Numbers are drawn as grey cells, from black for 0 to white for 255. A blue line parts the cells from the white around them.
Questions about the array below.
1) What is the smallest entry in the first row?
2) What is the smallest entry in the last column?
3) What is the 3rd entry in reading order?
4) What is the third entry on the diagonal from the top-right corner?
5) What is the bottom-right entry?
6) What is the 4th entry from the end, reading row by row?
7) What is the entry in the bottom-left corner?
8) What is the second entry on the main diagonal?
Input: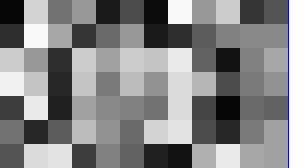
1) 5
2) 84
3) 114
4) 18
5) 160
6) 175
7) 84
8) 249

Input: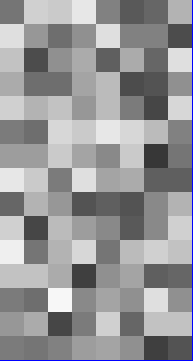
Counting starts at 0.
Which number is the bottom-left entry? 123
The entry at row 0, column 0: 117
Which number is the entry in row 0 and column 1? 208
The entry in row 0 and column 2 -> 202
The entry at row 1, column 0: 223
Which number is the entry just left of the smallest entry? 202
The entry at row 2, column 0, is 194
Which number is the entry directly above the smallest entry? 187
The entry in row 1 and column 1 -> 151
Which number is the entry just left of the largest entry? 110
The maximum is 247
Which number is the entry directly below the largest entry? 70
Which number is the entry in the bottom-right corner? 83
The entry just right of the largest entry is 137
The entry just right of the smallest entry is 117
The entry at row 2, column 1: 76
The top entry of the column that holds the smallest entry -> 102

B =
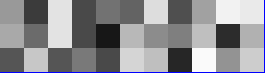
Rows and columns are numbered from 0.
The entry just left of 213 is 73
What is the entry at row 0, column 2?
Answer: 227
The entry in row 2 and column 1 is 199
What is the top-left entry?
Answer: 153
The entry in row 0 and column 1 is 59
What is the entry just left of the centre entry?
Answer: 23
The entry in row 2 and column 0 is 85
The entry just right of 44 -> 177
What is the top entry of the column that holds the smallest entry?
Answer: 114
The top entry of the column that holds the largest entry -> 161

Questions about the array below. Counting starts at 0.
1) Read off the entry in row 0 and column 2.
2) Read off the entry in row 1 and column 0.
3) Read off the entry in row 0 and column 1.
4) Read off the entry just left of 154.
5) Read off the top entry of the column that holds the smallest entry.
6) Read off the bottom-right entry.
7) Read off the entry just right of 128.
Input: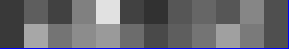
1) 65
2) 57
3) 94
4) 140
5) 49
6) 79
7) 225

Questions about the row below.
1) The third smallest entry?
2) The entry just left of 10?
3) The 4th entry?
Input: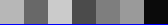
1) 104
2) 154
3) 75

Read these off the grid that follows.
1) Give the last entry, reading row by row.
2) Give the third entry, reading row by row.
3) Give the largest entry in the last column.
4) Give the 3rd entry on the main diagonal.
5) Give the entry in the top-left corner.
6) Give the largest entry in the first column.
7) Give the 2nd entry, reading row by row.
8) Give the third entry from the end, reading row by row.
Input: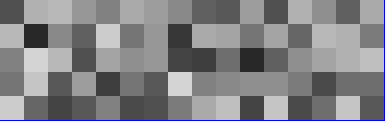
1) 88
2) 184
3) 191
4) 184
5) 80
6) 204
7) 177
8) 110

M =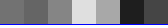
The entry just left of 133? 101
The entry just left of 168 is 223

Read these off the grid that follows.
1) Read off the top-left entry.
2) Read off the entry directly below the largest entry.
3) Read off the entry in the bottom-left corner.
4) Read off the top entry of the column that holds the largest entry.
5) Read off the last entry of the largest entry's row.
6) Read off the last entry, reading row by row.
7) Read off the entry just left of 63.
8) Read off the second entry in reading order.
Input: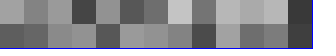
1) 162
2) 131
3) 94
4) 196
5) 57
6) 63
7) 124
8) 131

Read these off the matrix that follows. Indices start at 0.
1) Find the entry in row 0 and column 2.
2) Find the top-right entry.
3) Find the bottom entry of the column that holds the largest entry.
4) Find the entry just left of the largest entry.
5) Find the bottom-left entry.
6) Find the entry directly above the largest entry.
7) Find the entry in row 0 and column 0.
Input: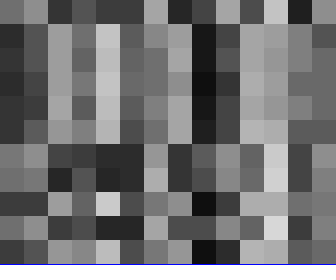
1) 52
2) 142
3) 173
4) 99
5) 60
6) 173
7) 111
